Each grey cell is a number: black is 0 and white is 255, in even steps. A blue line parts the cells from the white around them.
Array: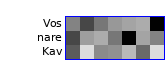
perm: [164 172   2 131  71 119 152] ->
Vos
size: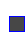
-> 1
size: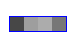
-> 4
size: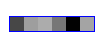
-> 6

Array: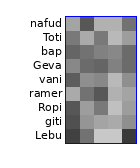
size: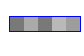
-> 5
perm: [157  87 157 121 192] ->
Ropi
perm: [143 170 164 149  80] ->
giti
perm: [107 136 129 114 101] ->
bap
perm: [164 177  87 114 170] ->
ramer

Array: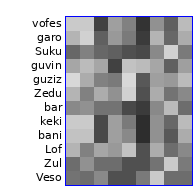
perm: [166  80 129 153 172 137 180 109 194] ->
Lof
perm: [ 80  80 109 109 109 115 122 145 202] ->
Zul

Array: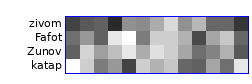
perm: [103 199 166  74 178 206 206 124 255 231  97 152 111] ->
Fafot
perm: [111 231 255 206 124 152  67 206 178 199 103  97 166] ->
katap
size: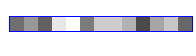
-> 13
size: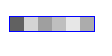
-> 6
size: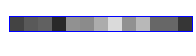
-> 13
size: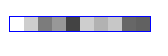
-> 10

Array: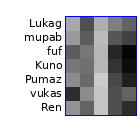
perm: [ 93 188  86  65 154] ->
mupab
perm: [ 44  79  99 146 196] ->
Ren
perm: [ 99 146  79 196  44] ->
Ren

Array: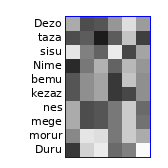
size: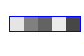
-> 5
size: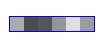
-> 6
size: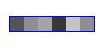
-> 6
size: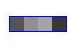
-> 4

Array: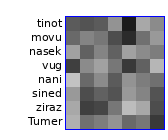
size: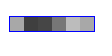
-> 6
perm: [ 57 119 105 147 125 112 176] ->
Tumer

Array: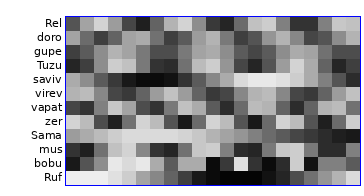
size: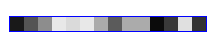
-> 14
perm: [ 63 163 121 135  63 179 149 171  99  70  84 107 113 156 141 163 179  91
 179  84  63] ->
doro
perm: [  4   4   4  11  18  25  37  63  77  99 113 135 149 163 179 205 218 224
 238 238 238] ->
Ruf
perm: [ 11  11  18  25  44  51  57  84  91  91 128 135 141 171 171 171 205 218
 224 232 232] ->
saviv
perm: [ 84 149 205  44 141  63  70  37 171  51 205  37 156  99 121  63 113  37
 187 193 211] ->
Tuzu

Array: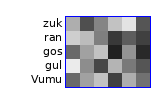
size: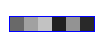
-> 6
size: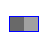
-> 2
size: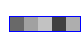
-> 5
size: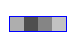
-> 4
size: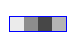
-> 4
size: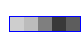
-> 5

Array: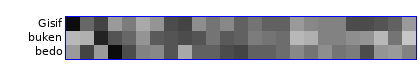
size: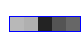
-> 5
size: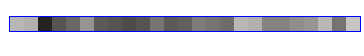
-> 25
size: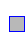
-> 1
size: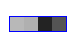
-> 4
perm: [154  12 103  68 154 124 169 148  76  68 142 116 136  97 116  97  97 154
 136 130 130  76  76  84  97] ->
Gisif
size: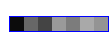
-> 7

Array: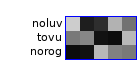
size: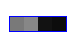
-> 4
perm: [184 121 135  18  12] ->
tovu
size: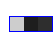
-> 3
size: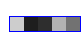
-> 5
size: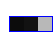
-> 3
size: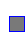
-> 1

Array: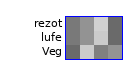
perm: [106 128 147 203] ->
Veg
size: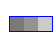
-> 3
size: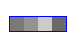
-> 4
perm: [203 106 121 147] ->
lufe
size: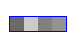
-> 4
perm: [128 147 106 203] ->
Veg
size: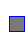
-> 1

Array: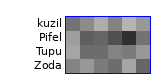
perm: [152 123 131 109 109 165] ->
Tupu
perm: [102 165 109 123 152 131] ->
Zoda

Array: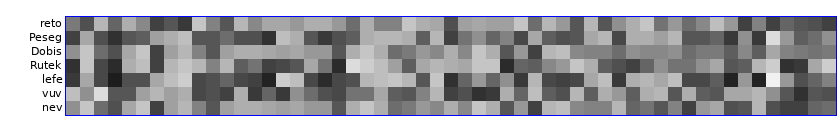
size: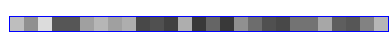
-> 27
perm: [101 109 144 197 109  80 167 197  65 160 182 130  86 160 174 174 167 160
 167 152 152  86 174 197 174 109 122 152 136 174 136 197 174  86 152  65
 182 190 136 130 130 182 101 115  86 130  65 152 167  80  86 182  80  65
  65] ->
nev
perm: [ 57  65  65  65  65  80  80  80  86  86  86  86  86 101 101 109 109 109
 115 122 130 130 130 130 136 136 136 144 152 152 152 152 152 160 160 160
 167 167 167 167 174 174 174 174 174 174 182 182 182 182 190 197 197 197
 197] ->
reto
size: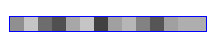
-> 14
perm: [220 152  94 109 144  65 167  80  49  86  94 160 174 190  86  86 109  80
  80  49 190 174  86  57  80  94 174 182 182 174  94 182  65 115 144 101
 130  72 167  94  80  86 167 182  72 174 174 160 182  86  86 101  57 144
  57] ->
Peseg

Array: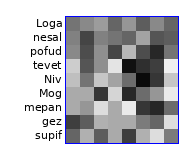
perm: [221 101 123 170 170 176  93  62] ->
gez
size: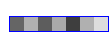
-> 7
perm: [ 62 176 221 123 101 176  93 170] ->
supif
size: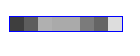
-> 8
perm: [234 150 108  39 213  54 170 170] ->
Mog
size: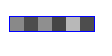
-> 6

